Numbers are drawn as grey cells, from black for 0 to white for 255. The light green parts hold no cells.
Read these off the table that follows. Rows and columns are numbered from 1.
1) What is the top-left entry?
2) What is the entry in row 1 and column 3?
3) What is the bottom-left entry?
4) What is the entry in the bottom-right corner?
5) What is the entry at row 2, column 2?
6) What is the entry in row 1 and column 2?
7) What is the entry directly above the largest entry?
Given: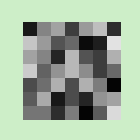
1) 24
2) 162
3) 117
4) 218
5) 154
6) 132
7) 45

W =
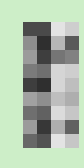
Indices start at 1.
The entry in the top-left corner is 74
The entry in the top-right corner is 206
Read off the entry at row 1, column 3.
227
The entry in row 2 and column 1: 142
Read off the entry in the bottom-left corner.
103

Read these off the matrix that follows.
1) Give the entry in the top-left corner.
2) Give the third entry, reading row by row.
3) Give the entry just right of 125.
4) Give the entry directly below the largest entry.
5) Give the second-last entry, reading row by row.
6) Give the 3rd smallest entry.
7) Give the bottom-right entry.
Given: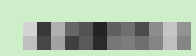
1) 211
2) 176
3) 111
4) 191
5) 191
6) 56
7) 133
